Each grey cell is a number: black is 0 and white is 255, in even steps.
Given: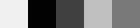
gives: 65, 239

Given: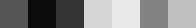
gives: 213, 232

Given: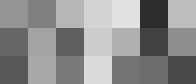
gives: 204, 226

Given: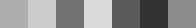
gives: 218, 218

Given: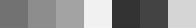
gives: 241, 241

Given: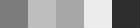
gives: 167, 236

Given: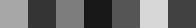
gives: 24, 215

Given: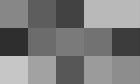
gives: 122, 198
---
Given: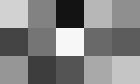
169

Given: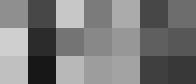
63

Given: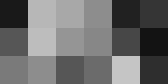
197

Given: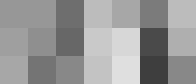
62

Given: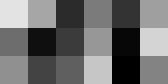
0

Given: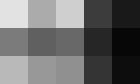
52

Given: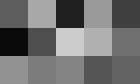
85

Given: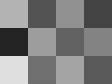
164
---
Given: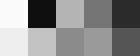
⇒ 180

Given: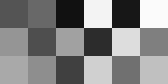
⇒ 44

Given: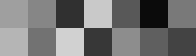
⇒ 88

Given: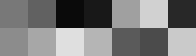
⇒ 160

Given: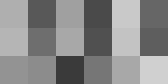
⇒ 80

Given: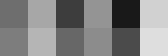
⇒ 148

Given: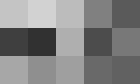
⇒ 175

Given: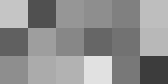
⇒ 102

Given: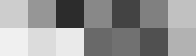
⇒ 67

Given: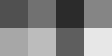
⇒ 113
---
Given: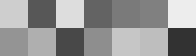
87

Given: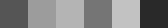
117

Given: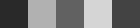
97

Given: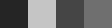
111

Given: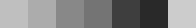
116

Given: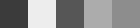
141

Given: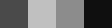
140
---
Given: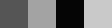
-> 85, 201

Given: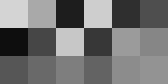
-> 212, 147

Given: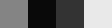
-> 132, 233

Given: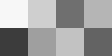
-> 247, 99

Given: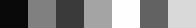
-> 9, 217

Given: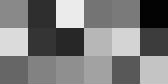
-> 137, 196
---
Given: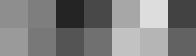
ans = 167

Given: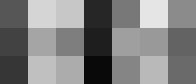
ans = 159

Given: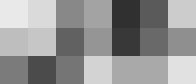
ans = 56

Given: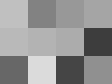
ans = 179

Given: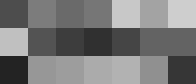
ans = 69

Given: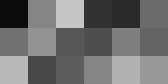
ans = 78

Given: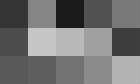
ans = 185
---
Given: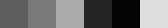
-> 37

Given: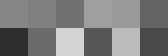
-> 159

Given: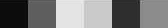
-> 201

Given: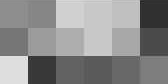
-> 200

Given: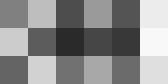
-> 154

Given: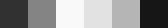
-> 226
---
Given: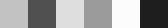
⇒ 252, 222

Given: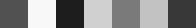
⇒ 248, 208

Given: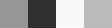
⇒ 248, 186

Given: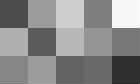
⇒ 247, 206

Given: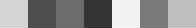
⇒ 242, 212

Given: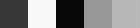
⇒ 249, 184
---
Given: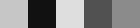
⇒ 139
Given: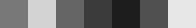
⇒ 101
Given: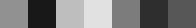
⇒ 124
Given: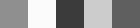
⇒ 143
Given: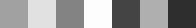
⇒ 161
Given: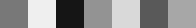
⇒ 147
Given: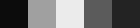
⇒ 91
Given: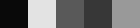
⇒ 89
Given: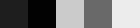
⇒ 105
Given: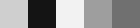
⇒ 158
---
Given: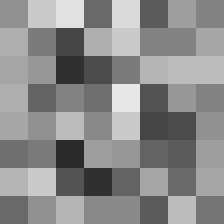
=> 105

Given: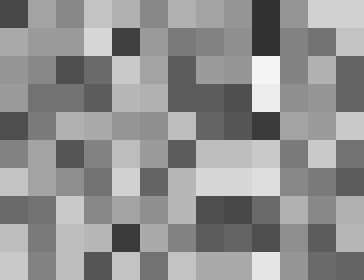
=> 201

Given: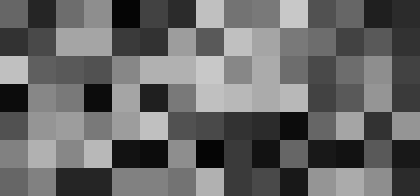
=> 102

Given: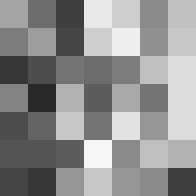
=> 69

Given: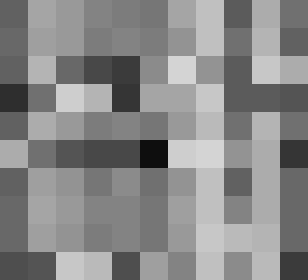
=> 78

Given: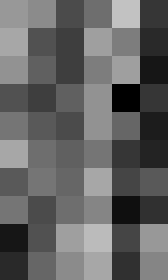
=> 41

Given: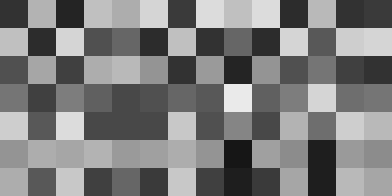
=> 173
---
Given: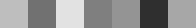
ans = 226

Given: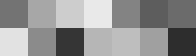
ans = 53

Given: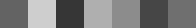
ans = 54

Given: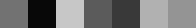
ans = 199

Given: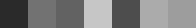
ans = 98

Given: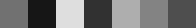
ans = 222
